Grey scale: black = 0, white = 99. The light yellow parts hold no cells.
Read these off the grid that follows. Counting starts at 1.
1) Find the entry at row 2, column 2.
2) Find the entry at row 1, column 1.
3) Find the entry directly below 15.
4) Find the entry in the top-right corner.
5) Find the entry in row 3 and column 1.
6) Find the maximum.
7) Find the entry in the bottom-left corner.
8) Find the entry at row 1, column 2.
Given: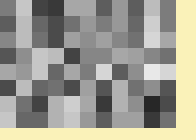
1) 73
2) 48
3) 22
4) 48
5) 52
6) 90
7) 77
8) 77

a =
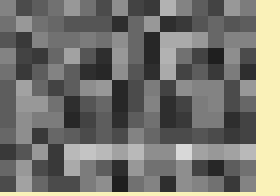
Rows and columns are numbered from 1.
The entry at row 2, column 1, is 44
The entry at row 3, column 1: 33
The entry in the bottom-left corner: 29
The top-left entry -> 51
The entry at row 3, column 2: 22
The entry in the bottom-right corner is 51
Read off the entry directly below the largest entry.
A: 55
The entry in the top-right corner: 48
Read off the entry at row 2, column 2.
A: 59
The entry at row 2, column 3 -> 44
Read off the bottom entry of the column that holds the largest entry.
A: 55
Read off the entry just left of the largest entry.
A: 55
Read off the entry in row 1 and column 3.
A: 36
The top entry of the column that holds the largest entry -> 51
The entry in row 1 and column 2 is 29

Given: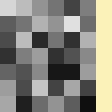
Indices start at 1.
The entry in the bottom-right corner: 6
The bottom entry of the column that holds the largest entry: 36
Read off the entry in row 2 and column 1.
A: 36
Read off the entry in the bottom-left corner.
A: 65
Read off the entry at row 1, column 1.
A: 83
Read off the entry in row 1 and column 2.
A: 73
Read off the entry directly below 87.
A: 19
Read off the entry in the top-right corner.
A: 49
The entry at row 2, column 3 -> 69

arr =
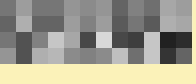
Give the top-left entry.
46
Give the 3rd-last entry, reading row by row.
77
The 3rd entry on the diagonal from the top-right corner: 77
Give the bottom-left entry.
58
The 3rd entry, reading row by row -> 46
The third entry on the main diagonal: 50
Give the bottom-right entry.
39
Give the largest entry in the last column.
65
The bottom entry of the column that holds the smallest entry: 20
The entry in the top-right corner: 61
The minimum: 13
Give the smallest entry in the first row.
39
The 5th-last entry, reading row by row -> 74
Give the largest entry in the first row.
65

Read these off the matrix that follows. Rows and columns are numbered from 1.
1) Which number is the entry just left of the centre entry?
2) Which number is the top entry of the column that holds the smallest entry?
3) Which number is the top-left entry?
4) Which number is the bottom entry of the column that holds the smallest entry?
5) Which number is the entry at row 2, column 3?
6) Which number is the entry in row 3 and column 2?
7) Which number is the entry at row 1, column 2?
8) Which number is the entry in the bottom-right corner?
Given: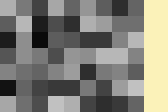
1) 30
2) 26
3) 68
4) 30
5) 11
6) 55
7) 47
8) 39

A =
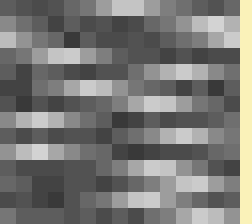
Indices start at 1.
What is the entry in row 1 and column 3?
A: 29
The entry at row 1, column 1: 36
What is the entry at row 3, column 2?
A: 57
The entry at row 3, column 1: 73
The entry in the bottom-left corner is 46
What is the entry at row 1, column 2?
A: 32
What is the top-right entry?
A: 40
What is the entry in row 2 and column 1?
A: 53
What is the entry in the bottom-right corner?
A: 57

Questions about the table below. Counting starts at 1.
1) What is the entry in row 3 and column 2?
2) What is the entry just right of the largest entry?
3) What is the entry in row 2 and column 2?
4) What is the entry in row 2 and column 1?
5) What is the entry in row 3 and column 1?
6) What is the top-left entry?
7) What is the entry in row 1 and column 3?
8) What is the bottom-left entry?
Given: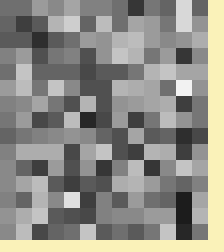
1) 35
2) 57
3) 24
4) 39
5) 35
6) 43
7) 60
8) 53

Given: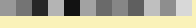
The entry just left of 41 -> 63
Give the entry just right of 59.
45

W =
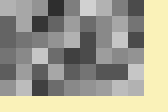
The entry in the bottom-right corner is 69
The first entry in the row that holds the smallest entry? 69
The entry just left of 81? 49
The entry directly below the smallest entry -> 39
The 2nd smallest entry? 21
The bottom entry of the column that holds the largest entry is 57
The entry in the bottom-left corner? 57
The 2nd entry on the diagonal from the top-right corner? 65
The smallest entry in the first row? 18
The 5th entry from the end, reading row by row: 53
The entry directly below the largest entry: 42
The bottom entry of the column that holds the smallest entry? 42
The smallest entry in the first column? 36
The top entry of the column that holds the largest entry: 81
